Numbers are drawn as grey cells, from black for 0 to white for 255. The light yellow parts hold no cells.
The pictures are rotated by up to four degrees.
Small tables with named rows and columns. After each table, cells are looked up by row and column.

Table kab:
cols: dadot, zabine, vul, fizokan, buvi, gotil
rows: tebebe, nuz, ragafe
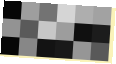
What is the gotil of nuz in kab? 28
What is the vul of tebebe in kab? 115
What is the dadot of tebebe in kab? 6
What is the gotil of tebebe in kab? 162
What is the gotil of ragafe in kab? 89
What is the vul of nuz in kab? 199
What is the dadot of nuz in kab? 147
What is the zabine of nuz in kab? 90
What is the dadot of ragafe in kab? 7
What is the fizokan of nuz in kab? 157
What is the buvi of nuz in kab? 16
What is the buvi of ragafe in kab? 150

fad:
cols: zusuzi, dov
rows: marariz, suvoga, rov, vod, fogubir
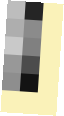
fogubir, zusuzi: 142
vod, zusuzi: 152
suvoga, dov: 139
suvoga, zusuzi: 174
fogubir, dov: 19
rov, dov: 128
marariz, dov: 37
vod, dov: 76
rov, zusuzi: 201
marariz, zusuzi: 189
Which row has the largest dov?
suvoga

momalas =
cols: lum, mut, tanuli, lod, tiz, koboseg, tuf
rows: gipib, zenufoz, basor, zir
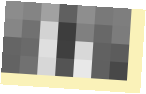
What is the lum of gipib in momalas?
140
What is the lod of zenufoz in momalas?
61
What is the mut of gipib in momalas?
132
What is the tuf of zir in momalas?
72
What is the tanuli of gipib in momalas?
161
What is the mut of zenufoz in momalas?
113
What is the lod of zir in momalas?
84
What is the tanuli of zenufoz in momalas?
211
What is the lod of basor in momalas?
63
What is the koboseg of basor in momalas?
97
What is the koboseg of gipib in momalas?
121
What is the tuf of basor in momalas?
92
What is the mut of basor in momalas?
106
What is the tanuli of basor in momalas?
223
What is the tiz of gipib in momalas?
142
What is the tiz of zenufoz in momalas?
128
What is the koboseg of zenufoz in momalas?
104
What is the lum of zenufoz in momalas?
134

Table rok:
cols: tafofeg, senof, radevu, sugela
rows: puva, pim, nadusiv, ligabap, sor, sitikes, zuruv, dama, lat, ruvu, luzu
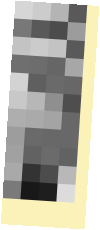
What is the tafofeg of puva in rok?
214
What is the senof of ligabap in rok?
109
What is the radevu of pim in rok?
76
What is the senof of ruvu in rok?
51
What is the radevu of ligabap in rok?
102
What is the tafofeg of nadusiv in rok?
195
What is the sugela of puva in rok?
89
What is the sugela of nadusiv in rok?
89
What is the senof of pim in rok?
89
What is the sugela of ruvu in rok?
184

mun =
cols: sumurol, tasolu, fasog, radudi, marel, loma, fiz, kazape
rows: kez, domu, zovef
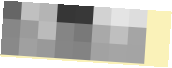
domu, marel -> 121
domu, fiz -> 191
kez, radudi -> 54
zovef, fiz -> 165
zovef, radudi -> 134
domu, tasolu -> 155
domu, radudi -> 133
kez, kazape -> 221
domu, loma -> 169

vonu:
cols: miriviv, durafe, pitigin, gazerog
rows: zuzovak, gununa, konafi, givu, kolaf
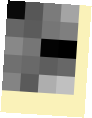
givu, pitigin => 94
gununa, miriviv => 102
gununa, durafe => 91
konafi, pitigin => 3
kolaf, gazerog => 192
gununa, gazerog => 127
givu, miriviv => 112
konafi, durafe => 118
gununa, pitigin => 118
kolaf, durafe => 90
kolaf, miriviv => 132
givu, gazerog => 103
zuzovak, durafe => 87
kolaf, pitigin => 174
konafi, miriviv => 136

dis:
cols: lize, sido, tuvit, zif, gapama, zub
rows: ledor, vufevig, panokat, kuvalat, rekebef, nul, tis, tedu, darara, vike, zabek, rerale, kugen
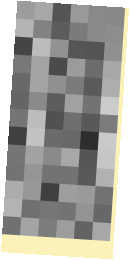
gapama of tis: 89
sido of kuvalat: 163
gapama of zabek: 154
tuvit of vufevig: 92
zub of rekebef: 173
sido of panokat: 188

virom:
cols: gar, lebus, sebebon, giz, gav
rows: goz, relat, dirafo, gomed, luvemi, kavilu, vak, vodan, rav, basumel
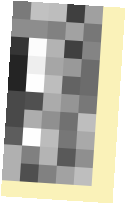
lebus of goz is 193
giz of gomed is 153
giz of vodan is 119
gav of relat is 119
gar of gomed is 36
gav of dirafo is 132
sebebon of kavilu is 171
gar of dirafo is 53
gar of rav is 176
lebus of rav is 128
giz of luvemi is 99
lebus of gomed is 238

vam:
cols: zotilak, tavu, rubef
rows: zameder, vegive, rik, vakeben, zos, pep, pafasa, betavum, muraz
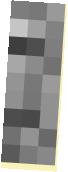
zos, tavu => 120
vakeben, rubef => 114
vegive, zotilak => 197
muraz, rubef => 136
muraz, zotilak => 90
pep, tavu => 118
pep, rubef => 145
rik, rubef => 126
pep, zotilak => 144
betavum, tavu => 147
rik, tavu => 78
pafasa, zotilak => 77

